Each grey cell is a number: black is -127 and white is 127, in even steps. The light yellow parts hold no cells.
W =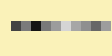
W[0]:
-60
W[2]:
-107
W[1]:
-4

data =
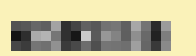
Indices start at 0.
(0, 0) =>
-45
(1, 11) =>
-32
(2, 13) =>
-25
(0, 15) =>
27
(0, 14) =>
-84
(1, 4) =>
-9
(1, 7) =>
74
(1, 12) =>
15
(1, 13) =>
-22
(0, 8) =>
-39
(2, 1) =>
-67
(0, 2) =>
-24
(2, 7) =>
-18

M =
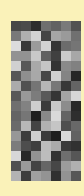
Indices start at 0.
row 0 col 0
-56
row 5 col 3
-57
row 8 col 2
78
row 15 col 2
32
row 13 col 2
18
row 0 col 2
-82
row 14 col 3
-25
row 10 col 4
69
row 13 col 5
-16
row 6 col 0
43
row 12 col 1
-50
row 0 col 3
-16
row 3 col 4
-63
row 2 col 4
-74
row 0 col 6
-45
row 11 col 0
23
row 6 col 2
-10
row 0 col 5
-5
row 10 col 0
-21
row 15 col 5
19
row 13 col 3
61
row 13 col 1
-87
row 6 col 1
-46
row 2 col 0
92
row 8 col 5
12
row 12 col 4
43
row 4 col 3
69
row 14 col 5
28
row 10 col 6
-23
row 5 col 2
40
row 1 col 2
83
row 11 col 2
79
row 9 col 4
89
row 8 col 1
2

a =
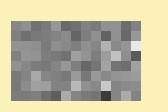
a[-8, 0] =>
7
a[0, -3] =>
18
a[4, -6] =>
-24
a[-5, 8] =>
-1
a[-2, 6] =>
56
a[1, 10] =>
16
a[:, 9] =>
[17, -29, 50, 28, 35, 9, 72, -68]
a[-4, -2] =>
-17
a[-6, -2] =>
21
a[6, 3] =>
30
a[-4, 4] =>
5
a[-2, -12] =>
12
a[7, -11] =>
0
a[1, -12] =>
-15
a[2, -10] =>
-4
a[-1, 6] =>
4
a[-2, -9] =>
1
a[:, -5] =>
[-4, 16, 6, -1, -10, 25, 9, -10]
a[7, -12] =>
-4
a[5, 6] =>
26
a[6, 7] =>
16
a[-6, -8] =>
8
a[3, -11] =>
18
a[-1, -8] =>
42
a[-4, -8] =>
22
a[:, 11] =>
[-18, -22, 21, 15, -17, 23, 10, 43]
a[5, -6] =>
-7
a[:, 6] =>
[-13, -26, 0, 31, -2, 26, 56, 4]
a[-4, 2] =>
-4
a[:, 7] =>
[2, -1, 16, 20, -24, -7, 16, -5]

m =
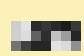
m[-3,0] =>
78
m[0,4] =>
-86
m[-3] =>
[78, 98, -85, -73, -86, -99, -71]
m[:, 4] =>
[-86, 65, 98]
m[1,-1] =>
-89

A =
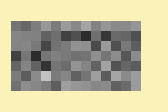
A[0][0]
-11
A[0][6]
8
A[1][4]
-17
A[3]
[-62, -9, -83, -9, 0, -6, -14, -11, 15, -10, 12, -40, 11]
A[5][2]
11
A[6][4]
-33
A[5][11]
10
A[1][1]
2
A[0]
[-11, -24, -1, 24, -4, 27, 8, 36, 3, 22, 9, 10, 22]
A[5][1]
-34
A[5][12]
28
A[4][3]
-75
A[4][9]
34
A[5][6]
-31
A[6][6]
23
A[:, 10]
[9, -22, -46, 12, -44, 37, -30]
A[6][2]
7
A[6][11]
-20
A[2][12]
-34
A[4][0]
-27
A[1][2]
1
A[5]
[-3, -34, 11, 66, -3, 6, -31, -10, 30, -35, 37, 10, 28]
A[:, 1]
[-24, 2, 6, -9, 4, -34, 13]
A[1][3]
-29

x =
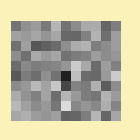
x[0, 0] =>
-11
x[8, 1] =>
32
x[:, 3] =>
[-6, 21, -30, 26, 2, 16, 34, 36, 24, 21]
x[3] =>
[13, -15, 41, 26, 37, -12, -3, 2, 29, 12, 22]
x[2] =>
[-15, 32, -40, -30, -20, 15, 44, 51, -2, 12, 29]
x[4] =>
[-19, 9, -2, 2, 6, 21, 74, 40, -20, 30, 1]
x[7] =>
[43, 18, 1, 36, -17, 53, 25, -2, -9, 51, 27]
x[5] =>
[-39, -2, -17, 16, -13, -95, 62, -20, -22, 25, 75]
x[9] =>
[39, 47, 28, 21, 31, -27, -25, -1, 53, -25, 38]
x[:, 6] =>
[12, -24, 44, -3, 74, 62, 3, 25, 8, -25]
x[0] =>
[-11, 17, 27, -6, 53, -13, 12, 41, 43, -26, -1]
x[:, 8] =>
[43, 51, -2, 29, -20, -22, 49, -9, 8, 53]
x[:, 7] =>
[41, 1, 51, 2, 40, -20, -3, -2, 21, -1]
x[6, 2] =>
57
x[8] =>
[56, 32, 11, 24, -8, 91, 8, 21, 8, 45, 5]
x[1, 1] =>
26
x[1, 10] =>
30

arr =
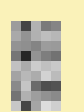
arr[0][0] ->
28
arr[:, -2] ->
[-5, 62, 28, -1, 64, 82, -49, 18, 93]
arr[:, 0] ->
[28, 41, 19, -9, 65, 35, 10, -11, 71]
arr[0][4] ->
5
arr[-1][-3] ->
37
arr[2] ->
[19, 15, 4, 28, 26]
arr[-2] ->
[-11, 49, 30, 18, 10]
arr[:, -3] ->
[50, 49, 4, 19, 76, 44, -20, 30, 37]
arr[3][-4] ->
-88
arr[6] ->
[10, 69, -20, -49, -44]
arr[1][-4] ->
19

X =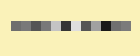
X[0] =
-17
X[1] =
-6
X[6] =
94
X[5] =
-74

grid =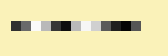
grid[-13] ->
-79
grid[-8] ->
-113
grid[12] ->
-42
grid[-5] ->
80
